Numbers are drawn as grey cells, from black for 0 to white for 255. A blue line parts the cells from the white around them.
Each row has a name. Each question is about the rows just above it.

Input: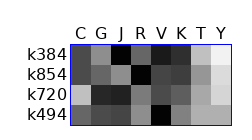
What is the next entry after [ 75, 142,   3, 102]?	[26]
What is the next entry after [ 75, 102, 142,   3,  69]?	[62]

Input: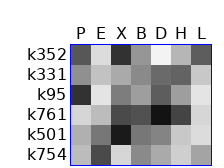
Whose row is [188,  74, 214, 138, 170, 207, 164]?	k754
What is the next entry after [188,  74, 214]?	[138]

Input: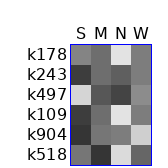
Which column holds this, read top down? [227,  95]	N
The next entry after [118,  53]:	[219]

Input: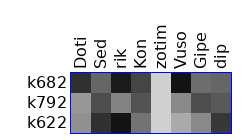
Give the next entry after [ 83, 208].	[137]
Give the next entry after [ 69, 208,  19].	[109]

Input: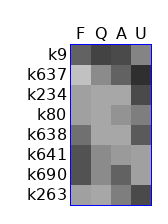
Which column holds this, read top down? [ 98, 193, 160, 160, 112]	F
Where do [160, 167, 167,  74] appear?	k234
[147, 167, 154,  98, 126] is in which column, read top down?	A

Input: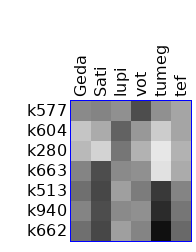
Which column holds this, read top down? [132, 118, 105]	tef
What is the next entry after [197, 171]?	[98]
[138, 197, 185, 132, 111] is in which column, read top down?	Geda
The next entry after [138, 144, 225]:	[171]
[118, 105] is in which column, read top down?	tef
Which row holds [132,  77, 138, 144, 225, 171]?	k663
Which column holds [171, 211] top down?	Sati

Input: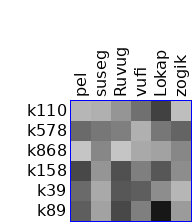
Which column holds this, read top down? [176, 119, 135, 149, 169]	suseg
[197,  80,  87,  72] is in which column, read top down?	Ruvug
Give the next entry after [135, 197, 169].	[162]
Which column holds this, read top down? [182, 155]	zogik
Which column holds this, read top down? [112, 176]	vufi

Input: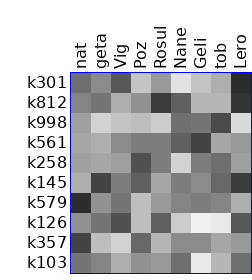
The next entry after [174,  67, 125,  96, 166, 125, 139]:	[104]
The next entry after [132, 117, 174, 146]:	[60]
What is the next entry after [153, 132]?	[125]
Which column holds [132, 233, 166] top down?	tob
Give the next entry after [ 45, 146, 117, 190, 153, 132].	[125]
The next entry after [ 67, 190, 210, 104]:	[182]

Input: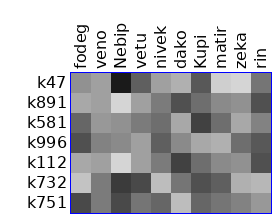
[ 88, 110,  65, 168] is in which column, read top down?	Kupi
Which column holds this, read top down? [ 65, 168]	Kupi
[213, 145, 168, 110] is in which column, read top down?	zeka
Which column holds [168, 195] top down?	fodeg
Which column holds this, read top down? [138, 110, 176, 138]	matir
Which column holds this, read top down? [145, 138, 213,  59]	Nebip

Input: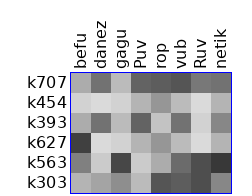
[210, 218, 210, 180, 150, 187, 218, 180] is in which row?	k454
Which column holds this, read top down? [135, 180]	netik
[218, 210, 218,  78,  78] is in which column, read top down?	Ruv
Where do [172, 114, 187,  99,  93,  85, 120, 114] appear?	k707
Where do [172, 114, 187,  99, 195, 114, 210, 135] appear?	k393

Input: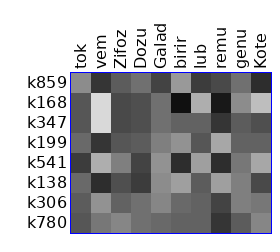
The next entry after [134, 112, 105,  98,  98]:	[53]
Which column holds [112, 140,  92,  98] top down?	genu
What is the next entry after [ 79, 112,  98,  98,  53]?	[92]
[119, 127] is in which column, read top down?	genu

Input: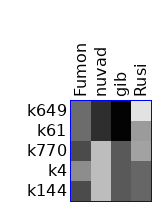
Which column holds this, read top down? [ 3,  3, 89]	gib
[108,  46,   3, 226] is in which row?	k649
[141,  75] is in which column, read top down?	Fumon
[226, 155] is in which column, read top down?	Rusi
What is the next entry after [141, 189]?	[89]

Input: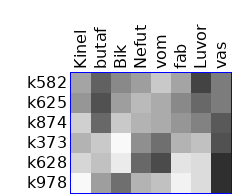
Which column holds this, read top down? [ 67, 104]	Luvor
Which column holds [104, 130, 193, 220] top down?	Luvor
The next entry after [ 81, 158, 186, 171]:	[137]
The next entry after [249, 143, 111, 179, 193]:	[81]
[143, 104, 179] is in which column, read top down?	Nefut

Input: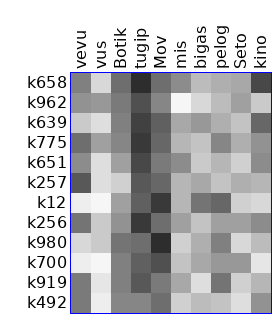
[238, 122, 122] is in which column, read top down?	vevu
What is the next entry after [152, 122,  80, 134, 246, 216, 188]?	[160]
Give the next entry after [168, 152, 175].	[195]
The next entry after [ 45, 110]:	[140]

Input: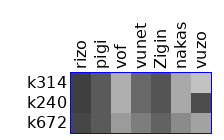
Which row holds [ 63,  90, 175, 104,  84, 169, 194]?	k314
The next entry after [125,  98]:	[139]
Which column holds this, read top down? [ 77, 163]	vuzo

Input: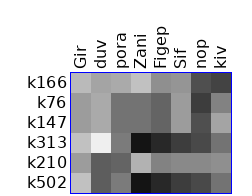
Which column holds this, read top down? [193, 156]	Gir
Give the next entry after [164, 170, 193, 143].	[149]
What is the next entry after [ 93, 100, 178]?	[130]

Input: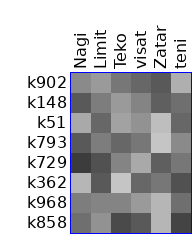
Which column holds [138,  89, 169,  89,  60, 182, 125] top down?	Nagi
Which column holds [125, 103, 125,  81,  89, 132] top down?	Limit
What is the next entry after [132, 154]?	[182]
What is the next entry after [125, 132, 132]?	[154]
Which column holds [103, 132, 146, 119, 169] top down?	visat
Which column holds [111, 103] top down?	teni
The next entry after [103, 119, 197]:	[138]

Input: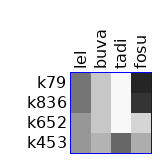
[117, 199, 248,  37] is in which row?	k79
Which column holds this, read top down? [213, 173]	fosu
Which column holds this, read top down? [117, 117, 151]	lel
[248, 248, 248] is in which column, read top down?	tadi
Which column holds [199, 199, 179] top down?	buva
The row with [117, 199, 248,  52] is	k836

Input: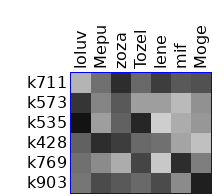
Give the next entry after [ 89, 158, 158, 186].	[145]
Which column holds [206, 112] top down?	lene
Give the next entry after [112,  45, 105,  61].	[89]
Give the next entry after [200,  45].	[126]
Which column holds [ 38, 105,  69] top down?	Tozel

